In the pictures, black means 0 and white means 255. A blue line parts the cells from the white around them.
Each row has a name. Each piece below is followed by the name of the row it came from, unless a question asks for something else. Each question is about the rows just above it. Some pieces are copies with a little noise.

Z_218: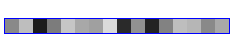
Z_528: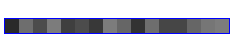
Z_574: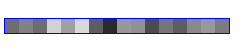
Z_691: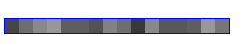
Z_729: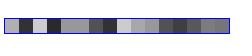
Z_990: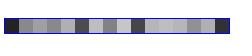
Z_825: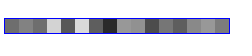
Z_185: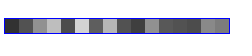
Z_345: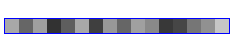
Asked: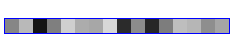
Z_218
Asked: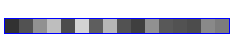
Z_185
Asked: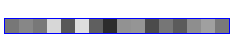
Z_825
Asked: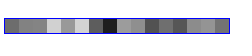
Z_574
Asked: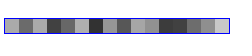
Z_345

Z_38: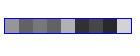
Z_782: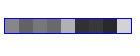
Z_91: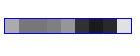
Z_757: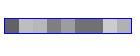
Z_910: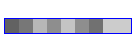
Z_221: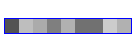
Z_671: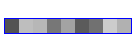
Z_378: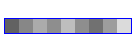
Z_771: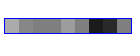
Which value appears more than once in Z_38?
[98]
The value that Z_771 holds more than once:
[127]
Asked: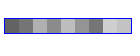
Z_910
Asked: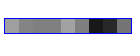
Z_771
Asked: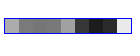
Z_91
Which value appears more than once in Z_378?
[142]
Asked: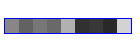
Z_782

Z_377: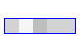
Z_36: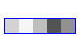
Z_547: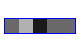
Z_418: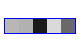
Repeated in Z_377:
[211]
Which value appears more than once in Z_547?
[105]
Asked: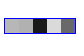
Z_418
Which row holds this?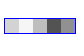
Z_36
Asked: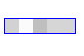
Z_377
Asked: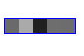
Z_547

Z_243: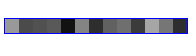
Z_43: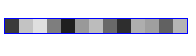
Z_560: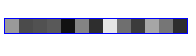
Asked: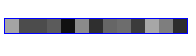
Z_243
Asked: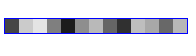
Z_43

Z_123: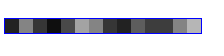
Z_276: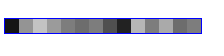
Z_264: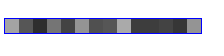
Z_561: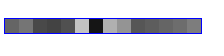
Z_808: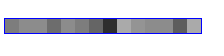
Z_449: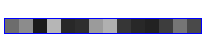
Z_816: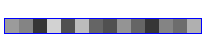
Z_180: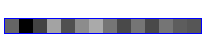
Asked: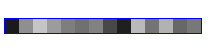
Z_276
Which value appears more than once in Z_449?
[40]
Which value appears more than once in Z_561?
[101]
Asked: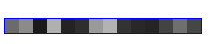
Z_449

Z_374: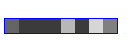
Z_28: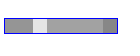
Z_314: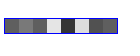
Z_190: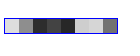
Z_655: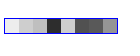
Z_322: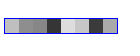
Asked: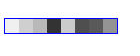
Z_655
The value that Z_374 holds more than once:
[59]
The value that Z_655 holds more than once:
[206]
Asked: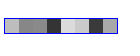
Z_322
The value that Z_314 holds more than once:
[95]
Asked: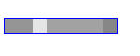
Z_28

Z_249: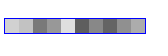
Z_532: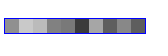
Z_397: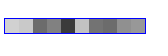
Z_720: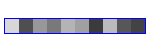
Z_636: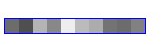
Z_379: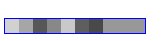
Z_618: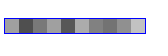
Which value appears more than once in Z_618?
[160]
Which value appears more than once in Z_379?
[152]
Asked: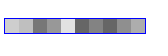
Z_249

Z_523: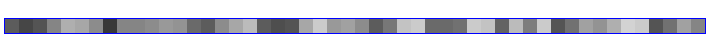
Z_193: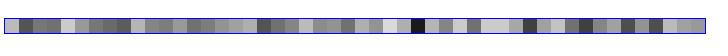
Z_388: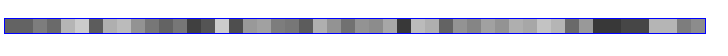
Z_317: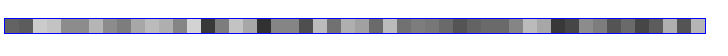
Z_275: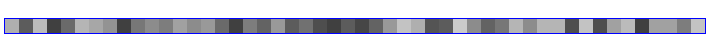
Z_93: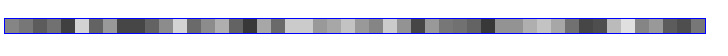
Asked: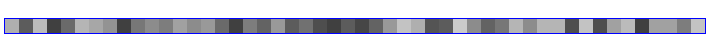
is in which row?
Z_275
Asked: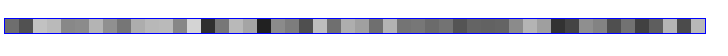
Z_317
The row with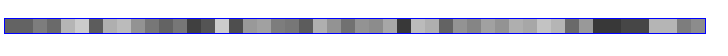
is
Z_388
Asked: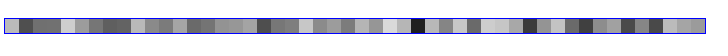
Z_193

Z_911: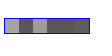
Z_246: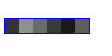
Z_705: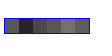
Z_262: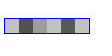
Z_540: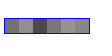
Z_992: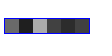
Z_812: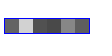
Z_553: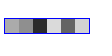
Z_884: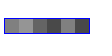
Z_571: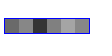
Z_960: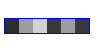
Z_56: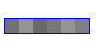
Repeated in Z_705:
[88]
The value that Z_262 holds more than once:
[194]
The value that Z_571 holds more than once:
[135]
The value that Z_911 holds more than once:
[88]
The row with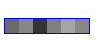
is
Z_571

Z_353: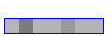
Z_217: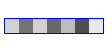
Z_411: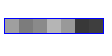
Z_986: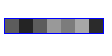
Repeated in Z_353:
[181]
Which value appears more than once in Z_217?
[210]

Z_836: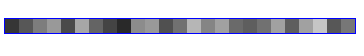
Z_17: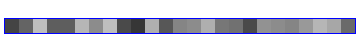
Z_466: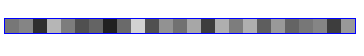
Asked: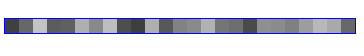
Z_17

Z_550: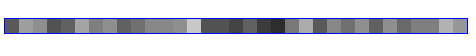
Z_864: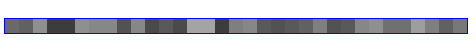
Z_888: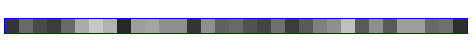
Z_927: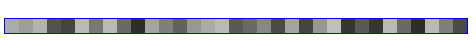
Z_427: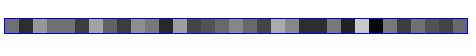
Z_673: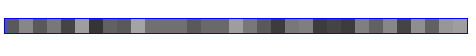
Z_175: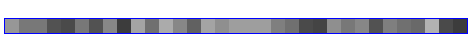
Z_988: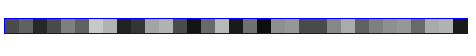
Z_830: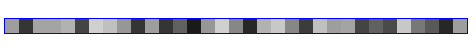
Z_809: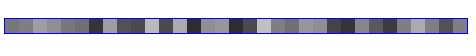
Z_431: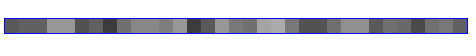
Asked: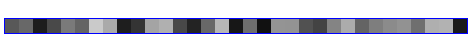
Z_988
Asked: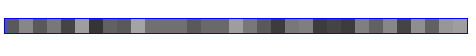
Z_673
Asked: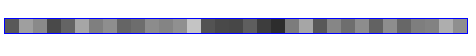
Z_550
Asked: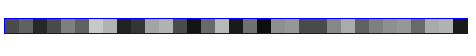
Z_988
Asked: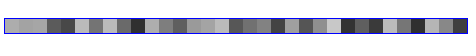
Z_927
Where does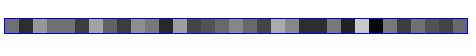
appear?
Z_427

